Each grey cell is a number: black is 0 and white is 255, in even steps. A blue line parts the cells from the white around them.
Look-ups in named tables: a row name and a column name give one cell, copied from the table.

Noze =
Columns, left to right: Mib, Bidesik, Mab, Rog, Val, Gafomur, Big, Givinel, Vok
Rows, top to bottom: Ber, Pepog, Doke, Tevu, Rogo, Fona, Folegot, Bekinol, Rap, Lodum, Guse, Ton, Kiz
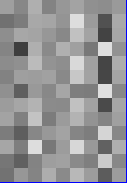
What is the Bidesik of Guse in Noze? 126
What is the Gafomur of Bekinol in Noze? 193
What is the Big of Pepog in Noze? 155
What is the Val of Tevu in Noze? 176
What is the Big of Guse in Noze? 153
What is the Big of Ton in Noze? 127
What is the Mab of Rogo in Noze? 187
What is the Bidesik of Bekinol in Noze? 166
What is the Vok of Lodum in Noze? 135
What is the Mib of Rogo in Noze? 140
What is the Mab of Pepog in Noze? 168
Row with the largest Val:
Tevu

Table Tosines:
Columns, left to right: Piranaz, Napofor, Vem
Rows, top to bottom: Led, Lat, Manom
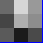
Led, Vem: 153
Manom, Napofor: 27
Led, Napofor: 214
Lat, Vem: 141
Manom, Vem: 74
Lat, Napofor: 174
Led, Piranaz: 106
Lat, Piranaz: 69
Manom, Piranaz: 90

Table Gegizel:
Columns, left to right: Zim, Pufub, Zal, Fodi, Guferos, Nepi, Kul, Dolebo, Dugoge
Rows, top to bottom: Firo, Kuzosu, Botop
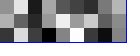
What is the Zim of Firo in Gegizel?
146
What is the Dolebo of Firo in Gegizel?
121
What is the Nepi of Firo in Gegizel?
66
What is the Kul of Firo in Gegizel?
46
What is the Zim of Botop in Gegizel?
54
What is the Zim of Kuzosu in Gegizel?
177
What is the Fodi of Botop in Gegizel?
0
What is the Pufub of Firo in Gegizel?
228
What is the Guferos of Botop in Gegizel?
132
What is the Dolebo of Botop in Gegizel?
13
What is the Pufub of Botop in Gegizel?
219

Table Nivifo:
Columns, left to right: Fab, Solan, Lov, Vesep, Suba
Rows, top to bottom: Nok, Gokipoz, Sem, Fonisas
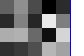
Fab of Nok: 97
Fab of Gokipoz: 41
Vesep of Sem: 15
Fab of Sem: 173
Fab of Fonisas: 47
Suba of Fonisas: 162
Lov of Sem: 105
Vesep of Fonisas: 182
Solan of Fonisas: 57
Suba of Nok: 43
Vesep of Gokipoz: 233
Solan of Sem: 177
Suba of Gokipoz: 126
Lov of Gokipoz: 38
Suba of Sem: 213
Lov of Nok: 75
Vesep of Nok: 0
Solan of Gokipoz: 130

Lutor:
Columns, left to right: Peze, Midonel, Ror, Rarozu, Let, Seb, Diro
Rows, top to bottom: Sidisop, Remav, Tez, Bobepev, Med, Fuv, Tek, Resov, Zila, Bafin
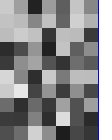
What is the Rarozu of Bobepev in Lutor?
33
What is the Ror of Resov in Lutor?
106
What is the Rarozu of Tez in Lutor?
54
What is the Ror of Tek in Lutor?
68
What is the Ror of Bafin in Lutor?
209
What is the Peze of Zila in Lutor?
59

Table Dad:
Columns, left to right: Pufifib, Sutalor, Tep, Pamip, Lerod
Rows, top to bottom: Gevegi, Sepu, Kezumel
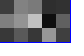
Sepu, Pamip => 14
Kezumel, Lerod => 63
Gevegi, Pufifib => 61
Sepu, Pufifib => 127
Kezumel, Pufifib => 56
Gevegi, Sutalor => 130
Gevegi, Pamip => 46

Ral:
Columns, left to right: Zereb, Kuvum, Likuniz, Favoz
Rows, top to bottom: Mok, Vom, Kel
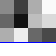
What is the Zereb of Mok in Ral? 138
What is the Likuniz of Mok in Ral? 173
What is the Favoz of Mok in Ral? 250
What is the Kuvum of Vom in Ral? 18
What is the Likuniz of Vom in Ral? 190
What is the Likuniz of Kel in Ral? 104

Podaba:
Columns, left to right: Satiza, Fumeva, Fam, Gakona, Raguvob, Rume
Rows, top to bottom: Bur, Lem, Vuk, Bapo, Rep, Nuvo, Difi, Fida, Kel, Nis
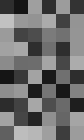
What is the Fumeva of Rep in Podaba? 108
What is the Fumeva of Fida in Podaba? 66
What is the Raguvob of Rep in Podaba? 71
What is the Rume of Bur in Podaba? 51
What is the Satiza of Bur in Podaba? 46
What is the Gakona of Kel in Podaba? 144
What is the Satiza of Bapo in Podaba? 162
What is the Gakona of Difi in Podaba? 117
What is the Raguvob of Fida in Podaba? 106
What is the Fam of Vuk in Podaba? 77
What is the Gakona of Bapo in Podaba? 112
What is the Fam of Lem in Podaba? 147
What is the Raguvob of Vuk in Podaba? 113
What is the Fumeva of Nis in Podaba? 189
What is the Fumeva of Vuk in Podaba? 67
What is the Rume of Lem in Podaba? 148
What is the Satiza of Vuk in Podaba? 155
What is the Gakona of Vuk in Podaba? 123
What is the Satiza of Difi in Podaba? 142
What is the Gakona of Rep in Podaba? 165

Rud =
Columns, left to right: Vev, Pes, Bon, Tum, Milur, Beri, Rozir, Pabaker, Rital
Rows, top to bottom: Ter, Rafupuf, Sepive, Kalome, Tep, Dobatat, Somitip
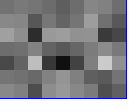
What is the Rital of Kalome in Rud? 121
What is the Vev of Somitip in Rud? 136
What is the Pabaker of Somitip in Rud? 79
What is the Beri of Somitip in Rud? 136
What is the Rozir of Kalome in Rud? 124
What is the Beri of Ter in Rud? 109
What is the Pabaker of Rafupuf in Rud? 112
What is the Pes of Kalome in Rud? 112
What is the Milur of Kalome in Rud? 88
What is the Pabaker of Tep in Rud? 203
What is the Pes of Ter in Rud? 121
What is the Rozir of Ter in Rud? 134
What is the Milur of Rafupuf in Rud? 100
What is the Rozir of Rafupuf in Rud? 157
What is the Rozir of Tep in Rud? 127
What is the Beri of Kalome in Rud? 102
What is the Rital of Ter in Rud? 110
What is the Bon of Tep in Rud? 190
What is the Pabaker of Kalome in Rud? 140
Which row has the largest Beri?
Sepive

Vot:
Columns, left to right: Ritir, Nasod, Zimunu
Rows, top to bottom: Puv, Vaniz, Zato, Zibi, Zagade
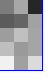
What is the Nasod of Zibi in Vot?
154
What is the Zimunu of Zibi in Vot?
165
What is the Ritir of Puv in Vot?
124
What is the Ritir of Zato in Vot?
157
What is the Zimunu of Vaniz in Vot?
162
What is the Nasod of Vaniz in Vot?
101
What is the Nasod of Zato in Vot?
192
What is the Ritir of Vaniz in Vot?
91
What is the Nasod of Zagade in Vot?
160
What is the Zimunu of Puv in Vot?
38
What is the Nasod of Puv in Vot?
167
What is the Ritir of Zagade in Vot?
241
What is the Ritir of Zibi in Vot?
190
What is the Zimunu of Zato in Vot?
165
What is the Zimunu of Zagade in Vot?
219
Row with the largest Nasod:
Zato

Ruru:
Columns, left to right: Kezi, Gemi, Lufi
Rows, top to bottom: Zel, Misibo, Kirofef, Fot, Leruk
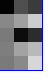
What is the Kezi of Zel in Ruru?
3
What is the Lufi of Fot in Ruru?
185
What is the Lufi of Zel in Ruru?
59
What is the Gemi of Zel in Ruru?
79
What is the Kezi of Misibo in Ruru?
136
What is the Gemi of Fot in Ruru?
163
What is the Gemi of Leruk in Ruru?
137
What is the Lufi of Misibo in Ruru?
205
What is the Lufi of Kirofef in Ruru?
44
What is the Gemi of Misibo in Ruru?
160
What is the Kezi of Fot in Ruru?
126
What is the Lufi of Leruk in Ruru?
215
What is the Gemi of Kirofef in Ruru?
12
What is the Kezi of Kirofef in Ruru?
122

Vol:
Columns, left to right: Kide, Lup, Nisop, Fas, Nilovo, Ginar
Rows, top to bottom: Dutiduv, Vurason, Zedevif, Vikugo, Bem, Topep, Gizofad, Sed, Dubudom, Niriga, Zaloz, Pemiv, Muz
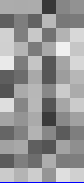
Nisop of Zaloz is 95
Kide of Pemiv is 91
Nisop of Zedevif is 200
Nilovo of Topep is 157
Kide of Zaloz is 162
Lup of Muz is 180
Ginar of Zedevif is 216
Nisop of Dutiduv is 172
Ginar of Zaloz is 143
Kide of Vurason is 95
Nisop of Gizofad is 183
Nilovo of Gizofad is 203
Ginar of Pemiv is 126
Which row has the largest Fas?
Vurason

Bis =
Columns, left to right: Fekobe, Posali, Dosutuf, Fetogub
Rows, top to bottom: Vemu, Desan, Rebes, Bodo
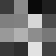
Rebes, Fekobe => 153
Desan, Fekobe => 127
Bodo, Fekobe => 57
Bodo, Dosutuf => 226
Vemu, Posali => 139
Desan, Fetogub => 75
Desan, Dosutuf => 214
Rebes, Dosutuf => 141
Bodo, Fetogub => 65
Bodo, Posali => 47
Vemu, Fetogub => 30
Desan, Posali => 129
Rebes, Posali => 177
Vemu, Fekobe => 59
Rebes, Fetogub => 120
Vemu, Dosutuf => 9
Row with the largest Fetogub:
Rebes

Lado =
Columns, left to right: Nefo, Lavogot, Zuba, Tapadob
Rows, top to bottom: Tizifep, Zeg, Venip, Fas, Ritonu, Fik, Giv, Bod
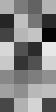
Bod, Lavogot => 177
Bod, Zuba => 212
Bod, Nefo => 71
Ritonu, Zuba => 81
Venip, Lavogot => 182
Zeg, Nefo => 37
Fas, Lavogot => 81
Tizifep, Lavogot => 123
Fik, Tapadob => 144
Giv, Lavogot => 143
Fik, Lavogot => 113
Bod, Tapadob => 68
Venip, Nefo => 67

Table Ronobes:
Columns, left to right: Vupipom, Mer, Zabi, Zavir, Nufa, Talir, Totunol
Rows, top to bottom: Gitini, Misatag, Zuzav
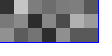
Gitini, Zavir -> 109
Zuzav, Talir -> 89
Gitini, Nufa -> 123
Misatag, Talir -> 177
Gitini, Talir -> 126
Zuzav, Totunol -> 89
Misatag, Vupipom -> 121
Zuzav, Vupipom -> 145
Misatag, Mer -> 138
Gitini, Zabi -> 125
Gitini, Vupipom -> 50
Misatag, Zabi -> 44
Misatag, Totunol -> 155
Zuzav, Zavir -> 45
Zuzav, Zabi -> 116
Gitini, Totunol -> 87
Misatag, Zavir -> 135
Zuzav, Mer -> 92

